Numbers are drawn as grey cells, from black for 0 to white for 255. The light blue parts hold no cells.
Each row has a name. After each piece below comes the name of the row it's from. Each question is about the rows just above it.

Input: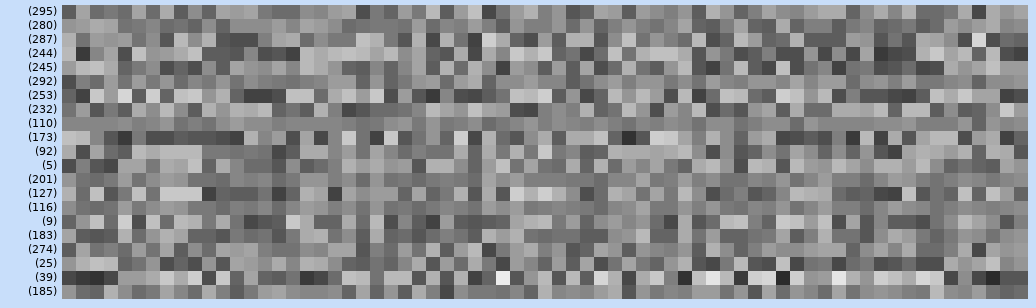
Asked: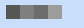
(274)
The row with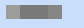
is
(292)
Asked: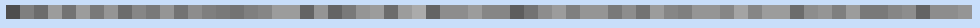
(292)

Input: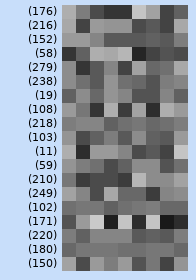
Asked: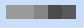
(11)
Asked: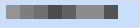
(59)
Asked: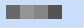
(19)
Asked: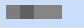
(220)
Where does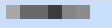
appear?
(249)
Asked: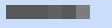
(152)

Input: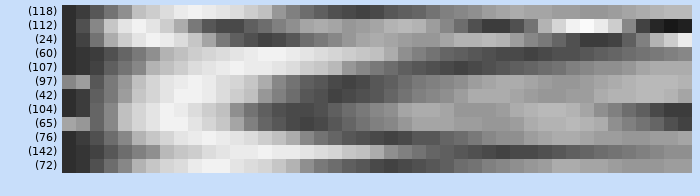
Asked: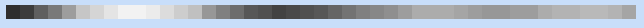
(42)
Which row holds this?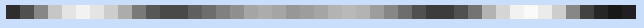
(112)
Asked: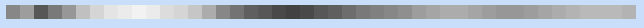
(97)
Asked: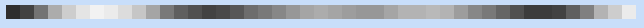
(24)

